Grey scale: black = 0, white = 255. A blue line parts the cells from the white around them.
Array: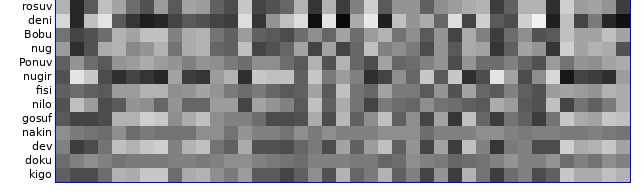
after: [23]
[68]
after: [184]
[96]
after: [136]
[148]

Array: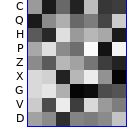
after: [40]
[223]
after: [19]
[243]
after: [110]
[250]
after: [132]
[125]

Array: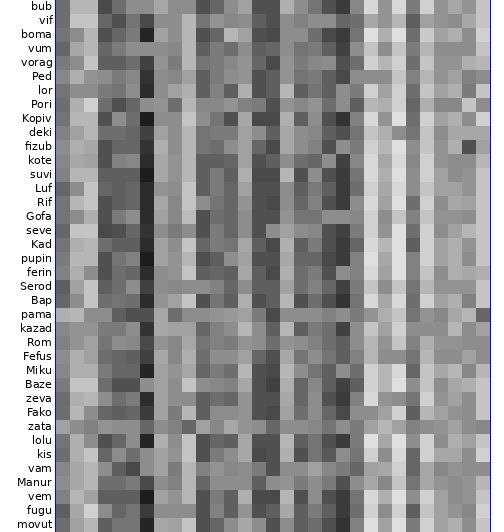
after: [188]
[80]
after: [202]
[161]
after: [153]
[161]
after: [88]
[141]

